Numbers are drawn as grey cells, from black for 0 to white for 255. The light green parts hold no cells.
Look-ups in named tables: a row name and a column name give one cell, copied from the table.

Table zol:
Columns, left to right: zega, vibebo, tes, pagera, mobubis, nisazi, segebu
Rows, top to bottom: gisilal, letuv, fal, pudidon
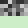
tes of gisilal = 209
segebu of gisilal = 88
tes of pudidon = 61
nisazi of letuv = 203
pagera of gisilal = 93
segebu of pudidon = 176
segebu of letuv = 160
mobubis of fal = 97
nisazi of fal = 115
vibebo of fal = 69
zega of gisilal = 46
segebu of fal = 197
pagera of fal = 174
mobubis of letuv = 99
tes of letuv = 46
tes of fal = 115

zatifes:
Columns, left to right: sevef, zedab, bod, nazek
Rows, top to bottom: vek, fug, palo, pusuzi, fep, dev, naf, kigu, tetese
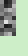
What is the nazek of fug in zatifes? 184
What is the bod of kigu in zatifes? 94
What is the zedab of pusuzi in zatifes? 100
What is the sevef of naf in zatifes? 135
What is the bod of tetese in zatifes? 183
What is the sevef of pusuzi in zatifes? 135
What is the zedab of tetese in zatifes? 155
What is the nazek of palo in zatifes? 157
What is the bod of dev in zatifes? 159
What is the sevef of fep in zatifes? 61
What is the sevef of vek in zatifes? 145
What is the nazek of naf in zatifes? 129
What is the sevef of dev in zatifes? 115
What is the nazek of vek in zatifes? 137
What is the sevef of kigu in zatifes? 63

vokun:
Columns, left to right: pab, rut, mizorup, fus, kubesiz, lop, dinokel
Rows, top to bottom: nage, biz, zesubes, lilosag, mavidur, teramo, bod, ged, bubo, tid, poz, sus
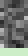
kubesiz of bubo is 97
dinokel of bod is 101
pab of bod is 67
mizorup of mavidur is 119
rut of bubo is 118
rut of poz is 98
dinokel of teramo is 115
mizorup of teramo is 99
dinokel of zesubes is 81
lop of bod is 131
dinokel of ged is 93
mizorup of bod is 61
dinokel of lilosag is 86
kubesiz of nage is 57
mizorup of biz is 65
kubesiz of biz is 67
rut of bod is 93
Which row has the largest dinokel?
mavidur

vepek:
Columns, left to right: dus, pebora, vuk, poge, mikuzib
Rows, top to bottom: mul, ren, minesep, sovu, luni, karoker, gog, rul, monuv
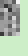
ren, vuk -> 105
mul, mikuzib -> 244
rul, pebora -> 181
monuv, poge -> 173
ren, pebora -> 54
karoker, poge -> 173
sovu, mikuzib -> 122
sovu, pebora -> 162
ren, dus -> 125
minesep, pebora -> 199
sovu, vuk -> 138
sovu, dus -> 94
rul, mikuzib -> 113
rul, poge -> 158
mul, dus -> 116

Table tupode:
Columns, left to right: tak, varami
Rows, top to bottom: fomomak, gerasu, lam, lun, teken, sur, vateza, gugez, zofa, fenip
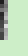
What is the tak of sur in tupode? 69
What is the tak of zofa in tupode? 68
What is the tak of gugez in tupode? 98
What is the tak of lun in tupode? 40
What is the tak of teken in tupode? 51
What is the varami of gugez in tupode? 167
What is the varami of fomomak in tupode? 133
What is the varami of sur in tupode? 137
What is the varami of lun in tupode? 164
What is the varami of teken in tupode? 184
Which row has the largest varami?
vateza

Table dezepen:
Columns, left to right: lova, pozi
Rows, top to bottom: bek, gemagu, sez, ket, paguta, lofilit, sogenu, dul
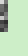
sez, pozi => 83
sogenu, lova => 93
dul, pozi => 109
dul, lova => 60
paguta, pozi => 135
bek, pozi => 120
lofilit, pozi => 49
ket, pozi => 120
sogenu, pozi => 75
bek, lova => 213
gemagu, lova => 111
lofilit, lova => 68
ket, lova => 75

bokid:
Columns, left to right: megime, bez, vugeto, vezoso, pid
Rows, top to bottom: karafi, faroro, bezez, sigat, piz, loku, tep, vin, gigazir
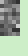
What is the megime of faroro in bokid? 82
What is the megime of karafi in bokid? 182
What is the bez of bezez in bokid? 157
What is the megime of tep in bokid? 68
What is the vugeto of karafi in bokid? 89
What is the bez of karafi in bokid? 118
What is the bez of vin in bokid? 99
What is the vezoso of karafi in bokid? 73
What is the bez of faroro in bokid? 107
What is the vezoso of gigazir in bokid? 138
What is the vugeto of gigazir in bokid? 115
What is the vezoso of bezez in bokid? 93
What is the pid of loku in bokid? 105
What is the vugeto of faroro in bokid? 111

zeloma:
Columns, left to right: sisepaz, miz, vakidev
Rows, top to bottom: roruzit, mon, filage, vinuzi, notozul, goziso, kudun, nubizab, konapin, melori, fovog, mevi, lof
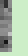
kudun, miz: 124
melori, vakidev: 122
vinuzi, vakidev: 146
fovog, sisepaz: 84
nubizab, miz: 146
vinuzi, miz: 134
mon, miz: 48
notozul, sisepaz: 94
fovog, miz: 22
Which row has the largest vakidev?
konapin

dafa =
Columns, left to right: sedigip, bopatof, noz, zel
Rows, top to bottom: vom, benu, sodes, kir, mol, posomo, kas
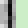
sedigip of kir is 178
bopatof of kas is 191
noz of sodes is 13
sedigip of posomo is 180
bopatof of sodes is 157
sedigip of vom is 221
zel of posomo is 160
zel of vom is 167
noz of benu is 9
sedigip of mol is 180
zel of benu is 177
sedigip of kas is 221
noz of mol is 43
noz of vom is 31
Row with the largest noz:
mol

